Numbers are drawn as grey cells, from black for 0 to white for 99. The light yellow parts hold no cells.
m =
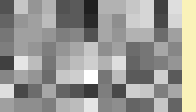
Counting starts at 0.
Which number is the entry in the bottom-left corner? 62
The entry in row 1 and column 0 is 39
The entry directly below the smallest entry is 16
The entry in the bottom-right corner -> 39
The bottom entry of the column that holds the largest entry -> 89
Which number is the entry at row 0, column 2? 58
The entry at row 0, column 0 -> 32
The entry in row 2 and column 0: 46
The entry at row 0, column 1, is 77
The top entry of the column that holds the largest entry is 12
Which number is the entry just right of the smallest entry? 69
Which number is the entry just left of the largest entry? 80
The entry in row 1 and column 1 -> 58
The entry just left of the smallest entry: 35
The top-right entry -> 86
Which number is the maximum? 99
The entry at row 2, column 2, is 62

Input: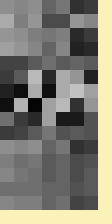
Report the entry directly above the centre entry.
6
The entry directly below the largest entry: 19
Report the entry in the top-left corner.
55
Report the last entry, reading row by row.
29
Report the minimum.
2
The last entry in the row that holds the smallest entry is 58
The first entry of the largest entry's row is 13
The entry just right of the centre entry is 72
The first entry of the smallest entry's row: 6
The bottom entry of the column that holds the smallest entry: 49
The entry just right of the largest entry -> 62
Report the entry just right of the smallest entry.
62
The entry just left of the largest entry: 66
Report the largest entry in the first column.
66
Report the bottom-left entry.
52
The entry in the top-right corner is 23
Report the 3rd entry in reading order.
55
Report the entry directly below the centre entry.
62
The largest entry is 75
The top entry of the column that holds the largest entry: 19
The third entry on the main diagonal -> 49
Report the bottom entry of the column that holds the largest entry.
26
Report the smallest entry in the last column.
13
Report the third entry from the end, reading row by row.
43
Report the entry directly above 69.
6
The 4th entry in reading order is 39
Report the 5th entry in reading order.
46
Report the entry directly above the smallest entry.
66

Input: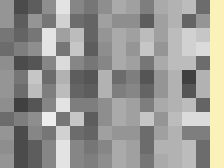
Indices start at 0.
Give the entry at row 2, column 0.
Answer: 46
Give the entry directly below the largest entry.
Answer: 46
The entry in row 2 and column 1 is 39
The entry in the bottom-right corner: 42
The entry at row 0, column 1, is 29
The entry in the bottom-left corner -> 58
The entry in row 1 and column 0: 58
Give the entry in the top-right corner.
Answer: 42
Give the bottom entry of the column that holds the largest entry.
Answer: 52
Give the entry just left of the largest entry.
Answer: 55
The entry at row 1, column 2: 58
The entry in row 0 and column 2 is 36
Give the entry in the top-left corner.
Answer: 58
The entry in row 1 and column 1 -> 36
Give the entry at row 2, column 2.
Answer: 46
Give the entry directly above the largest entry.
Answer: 52

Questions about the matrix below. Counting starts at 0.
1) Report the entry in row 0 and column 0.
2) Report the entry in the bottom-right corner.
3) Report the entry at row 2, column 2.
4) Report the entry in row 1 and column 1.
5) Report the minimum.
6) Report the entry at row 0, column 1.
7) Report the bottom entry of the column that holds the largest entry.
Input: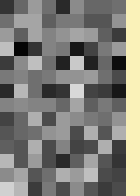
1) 20
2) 29
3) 64
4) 64
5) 2
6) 40
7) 54

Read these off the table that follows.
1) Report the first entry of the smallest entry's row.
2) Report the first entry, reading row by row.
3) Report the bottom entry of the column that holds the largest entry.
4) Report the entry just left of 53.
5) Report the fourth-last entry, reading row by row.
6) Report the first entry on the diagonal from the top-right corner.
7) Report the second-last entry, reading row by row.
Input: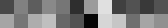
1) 64
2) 28
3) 83
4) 36
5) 77
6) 32
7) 64
